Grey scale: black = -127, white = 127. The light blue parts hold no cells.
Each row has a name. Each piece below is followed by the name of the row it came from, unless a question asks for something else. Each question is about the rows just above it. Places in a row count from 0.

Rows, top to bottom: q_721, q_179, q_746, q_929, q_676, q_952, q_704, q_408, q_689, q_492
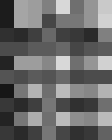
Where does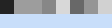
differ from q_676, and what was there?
5, [-16]
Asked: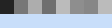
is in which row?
q_689
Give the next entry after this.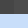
[-51]
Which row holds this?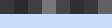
q_492
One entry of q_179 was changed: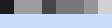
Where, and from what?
1, [37]

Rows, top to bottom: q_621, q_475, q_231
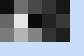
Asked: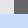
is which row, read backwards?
q_475
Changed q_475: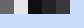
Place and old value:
2, [-118]
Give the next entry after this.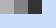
[-97]
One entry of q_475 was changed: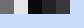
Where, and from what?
0, [-24]
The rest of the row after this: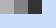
[-97]

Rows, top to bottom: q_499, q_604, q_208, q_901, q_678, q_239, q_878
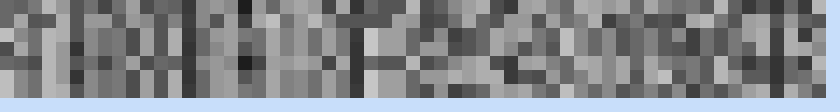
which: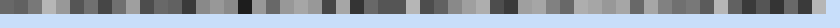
q_499
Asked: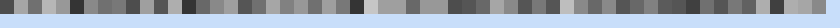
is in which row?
q_901
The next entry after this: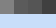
[-15]
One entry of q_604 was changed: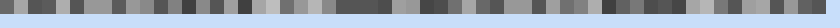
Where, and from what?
27, [-42]
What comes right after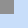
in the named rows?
[-63]
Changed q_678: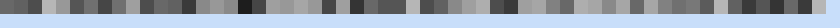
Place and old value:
24, [38]

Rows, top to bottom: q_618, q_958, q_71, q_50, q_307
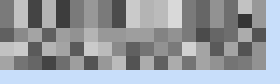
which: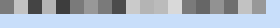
q_618
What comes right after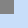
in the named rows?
[18]
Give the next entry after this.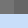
[-59]
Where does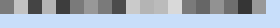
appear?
q_958

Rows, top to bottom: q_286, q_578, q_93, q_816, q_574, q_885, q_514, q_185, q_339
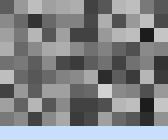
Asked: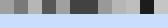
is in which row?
q_93
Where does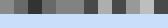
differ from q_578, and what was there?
8, [-47]
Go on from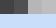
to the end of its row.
[-99  69]
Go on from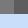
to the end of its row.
[ 10 -54 -68 -34 -14 -61 -14   2 -76]
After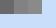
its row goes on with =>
[ 40 -83 -34 -68  54 -68]

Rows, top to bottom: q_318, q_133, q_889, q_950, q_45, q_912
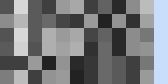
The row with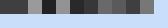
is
q_45
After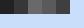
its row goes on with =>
[26]
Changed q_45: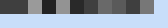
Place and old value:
6, [-72]
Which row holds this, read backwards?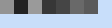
q_133
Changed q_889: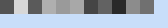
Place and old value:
10, [-8]
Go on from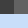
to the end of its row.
[-86  12  60]
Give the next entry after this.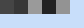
[-78]

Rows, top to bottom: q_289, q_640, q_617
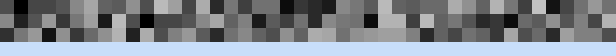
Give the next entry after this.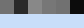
[51]
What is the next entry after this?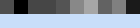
[-36]
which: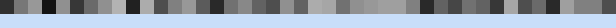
q_617
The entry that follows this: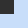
[-8]
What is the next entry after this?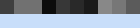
[58]
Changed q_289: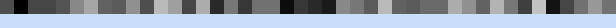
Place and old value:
17, [-64]
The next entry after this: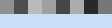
[-64]

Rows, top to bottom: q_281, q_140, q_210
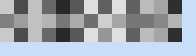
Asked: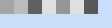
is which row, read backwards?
q_210
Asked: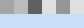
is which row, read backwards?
q_210
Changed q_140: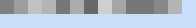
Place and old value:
6, [-16]

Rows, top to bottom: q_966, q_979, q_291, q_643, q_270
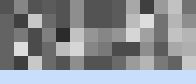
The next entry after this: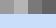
[72]
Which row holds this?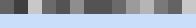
q_270

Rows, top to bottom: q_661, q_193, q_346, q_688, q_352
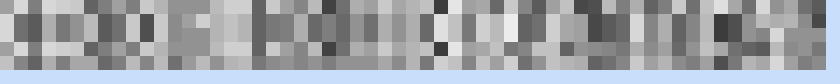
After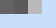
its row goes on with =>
[11 18 -7]
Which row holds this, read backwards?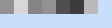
q_346
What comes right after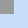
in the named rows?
[58]

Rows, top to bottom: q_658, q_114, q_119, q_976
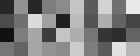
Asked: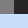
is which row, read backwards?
q_658
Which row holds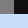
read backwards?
q_119
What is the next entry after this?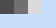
[32]

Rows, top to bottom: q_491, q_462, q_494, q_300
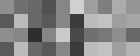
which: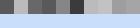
q_462
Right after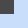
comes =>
[-15]
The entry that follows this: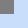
[44]
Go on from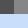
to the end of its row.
[80 30 -1 44 22]

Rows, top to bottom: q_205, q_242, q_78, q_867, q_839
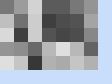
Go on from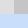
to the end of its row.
[-72  49  42  69  49]
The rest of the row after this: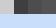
[36]
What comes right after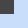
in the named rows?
[-50]
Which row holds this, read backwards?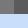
q_205

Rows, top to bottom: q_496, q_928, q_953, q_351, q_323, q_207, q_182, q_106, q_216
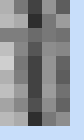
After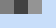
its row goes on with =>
[-34]
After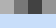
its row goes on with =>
[-34]
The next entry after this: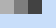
[20]
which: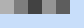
q_207
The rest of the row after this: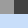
[ 28 -14]
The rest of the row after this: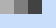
[ 20 -34]
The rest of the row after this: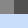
[ 13 -28]

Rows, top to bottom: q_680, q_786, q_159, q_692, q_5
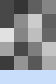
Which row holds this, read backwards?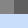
q_680
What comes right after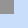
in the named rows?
[-39]
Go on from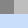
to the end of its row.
[-24]
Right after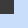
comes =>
[20]
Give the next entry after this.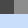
[76]
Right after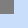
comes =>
[68]
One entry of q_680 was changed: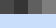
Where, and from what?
3, [5]

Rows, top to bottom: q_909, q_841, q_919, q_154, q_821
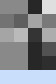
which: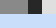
q_909
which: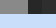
q_821
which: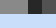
q_154

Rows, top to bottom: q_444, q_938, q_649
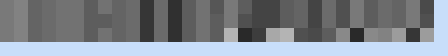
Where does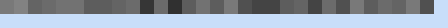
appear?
q_938
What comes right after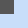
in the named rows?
[-6]
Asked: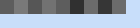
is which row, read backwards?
q_444
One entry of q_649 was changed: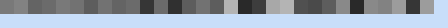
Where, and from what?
4, [-13]

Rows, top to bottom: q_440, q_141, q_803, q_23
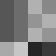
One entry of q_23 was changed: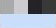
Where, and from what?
1, [70]
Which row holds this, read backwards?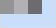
q_803

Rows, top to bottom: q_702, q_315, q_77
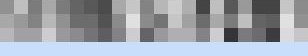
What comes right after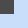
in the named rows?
[40]
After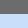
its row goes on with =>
[-45  11  96  11 -11  70  33 -19  40  -4  63 -27 -33  96  17]

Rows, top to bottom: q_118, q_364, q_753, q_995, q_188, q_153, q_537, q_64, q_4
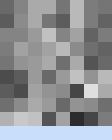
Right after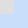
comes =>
[42]
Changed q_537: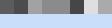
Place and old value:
3, [19]
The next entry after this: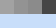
[95]
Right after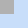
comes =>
[72]
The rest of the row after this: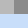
[-16 -28]
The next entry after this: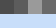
[26]

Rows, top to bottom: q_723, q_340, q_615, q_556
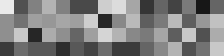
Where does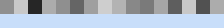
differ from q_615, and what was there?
7, [85]
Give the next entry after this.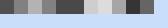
[-60]
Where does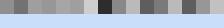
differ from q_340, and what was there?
7, [-89]
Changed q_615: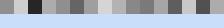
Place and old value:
1, [72]
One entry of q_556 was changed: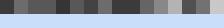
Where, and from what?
4, [-82]
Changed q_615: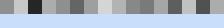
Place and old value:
13, [72]

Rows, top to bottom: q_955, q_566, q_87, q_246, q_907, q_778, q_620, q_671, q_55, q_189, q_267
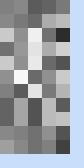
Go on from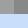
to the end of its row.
[-14   0 -62]
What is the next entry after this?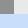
[-21]
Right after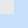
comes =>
[-21]
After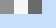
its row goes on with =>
[16 74]
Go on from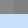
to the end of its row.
[-14  16 -44]
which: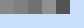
q_189
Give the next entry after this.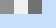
[-83]

